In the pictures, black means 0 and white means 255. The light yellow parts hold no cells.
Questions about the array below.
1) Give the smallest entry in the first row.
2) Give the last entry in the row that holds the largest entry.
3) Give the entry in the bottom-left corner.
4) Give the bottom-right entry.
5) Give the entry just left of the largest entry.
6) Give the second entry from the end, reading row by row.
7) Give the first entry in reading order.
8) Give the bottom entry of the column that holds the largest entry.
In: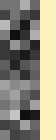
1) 104
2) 25
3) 126
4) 86
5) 149
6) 77
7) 116
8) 66

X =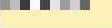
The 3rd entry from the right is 157
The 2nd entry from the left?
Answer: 189
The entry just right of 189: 58
